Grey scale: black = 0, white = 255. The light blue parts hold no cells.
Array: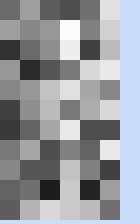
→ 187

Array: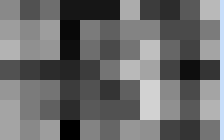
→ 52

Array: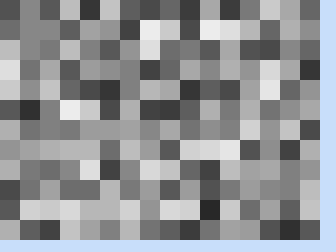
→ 48

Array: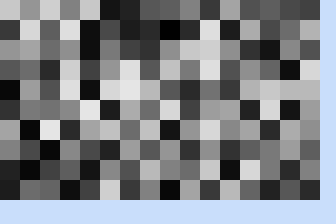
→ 87

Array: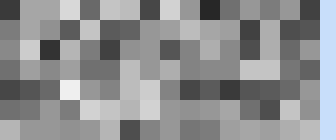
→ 174

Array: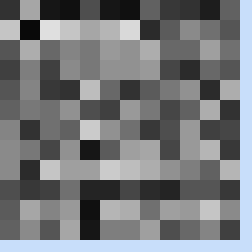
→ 132

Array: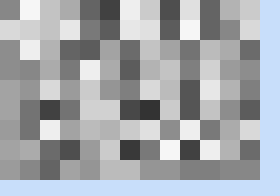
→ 135
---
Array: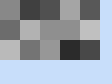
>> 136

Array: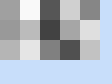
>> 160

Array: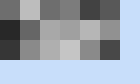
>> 110

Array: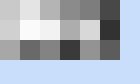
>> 201

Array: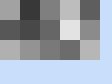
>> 162

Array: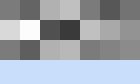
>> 123

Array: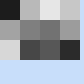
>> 28

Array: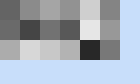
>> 100

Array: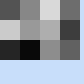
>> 83
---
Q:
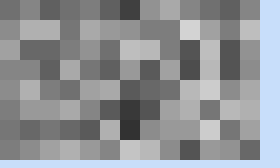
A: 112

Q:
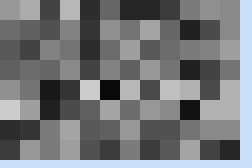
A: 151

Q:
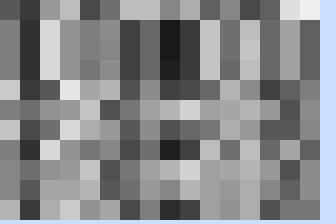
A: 88

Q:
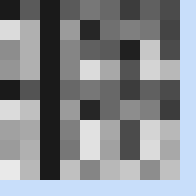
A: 26

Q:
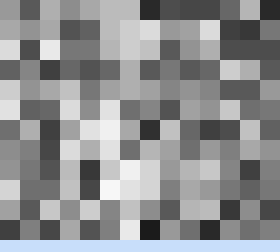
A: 153

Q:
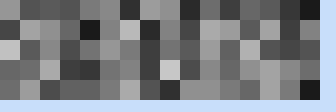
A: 150

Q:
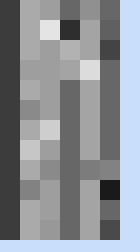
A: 60

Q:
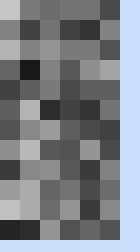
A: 198
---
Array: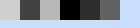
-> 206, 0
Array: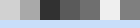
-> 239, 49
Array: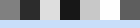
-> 254, 23
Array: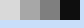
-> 217, 14
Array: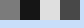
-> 223, 21
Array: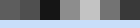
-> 195, 21
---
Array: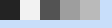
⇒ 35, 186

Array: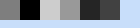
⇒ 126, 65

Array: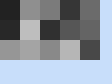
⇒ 34, 72

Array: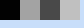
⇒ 2, 192

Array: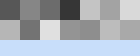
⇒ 87, 169

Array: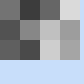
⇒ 115, 165

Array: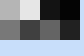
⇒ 181, 33

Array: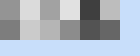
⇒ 148, 102

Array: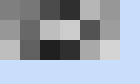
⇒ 127, 212

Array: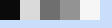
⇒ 10, 246
